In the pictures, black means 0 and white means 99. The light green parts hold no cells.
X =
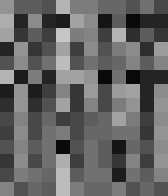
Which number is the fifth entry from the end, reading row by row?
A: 40
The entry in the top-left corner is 57
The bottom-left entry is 51
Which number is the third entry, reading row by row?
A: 36
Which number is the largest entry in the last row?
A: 73
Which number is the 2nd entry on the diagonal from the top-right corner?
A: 14
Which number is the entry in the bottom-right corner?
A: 32
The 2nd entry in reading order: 36
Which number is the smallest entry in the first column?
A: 11
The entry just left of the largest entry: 24
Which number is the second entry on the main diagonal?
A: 14
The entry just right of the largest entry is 48
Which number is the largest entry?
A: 77
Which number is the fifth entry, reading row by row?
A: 70
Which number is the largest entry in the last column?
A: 60
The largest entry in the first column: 70
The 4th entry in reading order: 32
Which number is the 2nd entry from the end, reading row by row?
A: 40
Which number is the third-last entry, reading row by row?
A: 32
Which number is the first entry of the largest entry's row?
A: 63
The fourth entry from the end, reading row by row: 48

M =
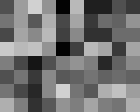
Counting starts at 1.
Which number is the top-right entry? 22
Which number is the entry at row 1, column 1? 31
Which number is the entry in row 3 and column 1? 28
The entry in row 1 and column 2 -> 61
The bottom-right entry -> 68
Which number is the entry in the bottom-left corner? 68
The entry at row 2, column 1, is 45
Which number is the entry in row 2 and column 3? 34
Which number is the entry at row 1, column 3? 81

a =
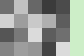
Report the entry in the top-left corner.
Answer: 43
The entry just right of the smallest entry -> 29
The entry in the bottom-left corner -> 51
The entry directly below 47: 61
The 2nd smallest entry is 26
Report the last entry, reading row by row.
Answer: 85

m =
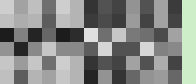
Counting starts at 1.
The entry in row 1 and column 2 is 63
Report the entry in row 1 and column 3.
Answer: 74
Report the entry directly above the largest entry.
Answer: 23
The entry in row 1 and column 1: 80
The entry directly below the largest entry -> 36
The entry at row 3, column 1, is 11
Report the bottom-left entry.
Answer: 74
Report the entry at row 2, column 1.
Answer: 74
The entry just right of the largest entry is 43
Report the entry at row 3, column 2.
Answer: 50
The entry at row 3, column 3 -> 14
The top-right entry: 23
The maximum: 87

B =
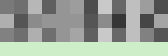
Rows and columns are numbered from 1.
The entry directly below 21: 40
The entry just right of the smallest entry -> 74
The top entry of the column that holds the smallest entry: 40
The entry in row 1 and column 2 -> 43
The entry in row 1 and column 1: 47
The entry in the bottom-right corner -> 33
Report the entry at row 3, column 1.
50
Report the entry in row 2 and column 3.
54
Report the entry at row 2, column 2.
33
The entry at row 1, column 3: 71

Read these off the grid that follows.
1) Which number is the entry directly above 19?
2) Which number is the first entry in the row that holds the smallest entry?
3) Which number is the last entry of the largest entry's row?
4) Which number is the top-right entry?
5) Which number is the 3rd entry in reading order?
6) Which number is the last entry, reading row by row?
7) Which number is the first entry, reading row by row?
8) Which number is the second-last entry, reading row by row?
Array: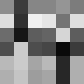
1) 23
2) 30
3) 86
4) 48
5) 52
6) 68
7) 55
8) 15

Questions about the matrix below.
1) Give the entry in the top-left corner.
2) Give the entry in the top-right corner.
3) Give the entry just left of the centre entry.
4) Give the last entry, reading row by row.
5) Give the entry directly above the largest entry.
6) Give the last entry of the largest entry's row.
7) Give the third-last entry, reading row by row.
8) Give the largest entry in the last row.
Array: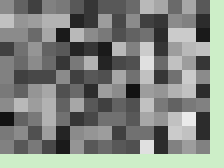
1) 54
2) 34
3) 34
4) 50
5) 47
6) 17
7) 50
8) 87

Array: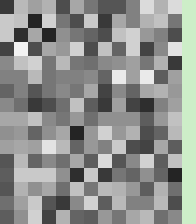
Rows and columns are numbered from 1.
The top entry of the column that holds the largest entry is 72
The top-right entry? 85
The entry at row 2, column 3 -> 14
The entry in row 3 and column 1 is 78
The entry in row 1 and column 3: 62
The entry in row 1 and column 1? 22
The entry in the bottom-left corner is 36
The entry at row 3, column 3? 65
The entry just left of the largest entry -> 26
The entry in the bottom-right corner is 53
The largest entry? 94
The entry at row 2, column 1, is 78
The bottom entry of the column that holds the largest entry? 56
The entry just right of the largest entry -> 30

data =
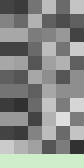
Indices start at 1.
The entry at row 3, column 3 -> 48
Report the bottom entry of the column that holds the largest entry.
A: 48
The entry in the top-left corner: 26
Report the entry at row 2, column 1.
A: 51
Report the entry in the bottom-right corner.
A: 19
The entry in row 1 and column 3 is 45
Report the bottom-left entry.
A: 79
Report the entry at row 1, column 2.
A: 23
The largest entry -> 86
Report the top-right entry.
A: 76

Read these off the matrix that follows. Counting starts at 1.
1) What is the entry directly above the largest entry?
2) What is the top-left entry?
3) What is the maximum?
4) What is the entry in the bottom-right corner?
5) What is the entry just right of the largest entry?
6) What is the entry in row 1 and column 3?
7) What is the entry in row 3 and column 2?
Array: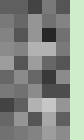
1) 30
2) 37
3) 77
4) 54
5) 58
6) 26
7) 33
